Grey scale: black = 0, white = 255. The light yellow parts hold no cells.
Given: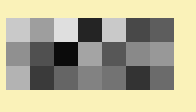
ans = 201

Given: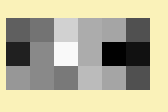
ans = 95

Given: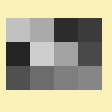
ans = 193

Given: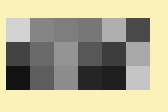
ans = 210

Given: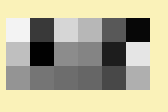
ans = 243

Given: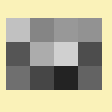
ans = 193

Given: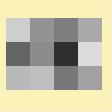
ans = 206
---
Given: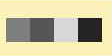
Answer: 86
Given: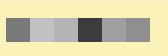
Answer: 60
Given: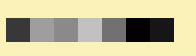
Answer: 113
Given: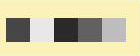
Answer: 42
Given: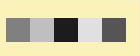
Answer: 28
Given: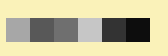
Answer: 198
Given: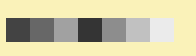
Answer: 141
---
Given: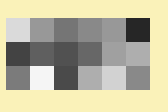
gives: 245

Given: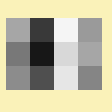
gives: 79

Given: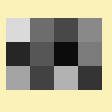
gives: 66

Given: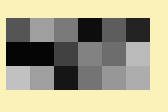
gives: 159

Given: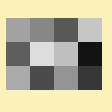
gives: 75

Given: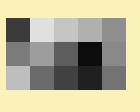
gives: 107
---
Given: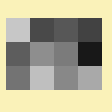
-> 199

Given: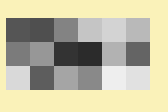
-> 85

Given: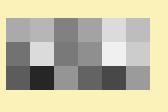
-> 170

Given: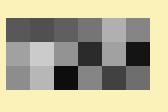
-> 88

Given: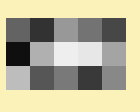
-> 99

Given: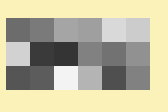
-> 108

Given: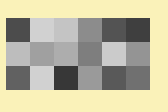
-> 76

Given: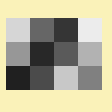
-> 214
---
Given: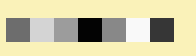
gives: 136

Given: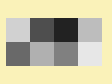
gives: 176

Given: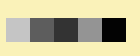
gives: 51

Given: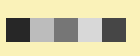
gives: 118

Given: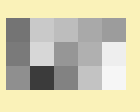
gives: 130

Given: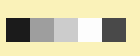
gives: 204
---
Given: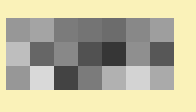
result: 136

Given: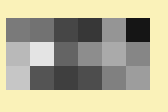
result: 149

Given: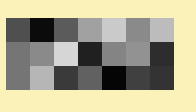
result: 138

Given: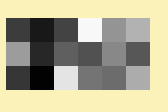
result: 148

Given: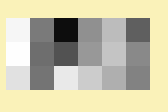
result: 188

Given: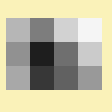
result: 210

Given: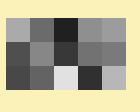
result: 143
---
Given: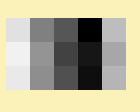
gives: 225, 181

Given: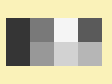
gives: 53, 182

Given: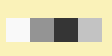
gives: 249, 195

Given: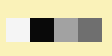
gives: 245, 111

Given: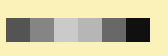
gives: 84, 16

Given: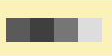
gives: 90, 221

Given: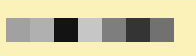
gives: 161, 113

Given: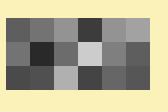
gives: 94, 86
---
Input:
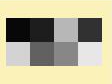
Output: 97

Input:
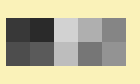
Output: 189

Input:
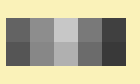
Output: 176

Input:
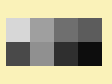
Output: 144

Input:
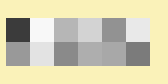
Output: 174

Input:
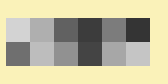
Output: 68

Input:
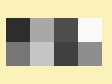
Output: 198
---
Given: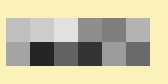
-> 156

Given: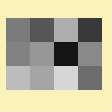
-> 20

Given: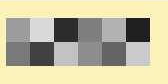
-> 100

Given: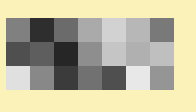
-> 176

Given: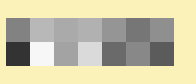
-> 136

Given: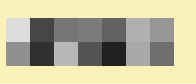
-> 169
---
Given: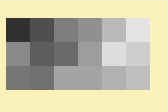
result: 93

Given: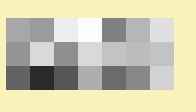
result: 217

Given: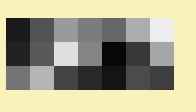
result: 89

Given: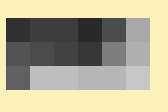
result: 75

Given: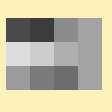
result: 205

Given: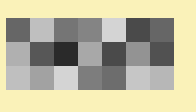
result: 87

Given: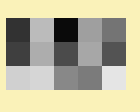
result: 173
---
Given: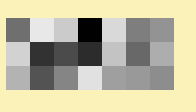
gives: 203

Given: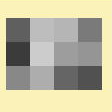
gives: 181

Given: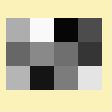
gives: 6

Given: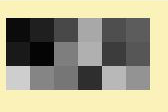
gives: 72

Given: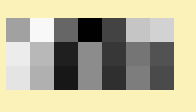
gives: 102

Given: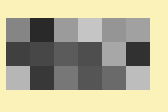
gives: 155

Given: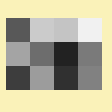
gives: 196

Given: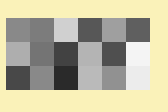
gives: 208

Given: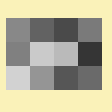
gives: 74
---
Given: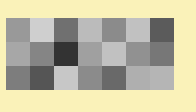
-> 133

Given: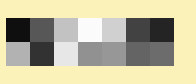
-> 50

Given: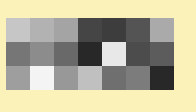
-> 140

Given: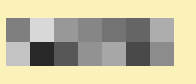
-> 40

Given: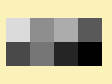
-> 118

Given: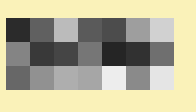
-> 57
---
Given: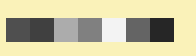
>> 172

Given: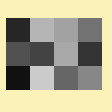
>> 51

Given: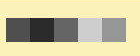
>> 79

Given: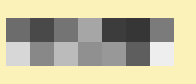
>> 187

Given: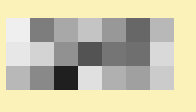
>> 31

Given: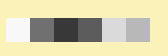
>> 112

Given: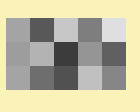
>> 164

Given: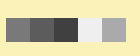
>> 121
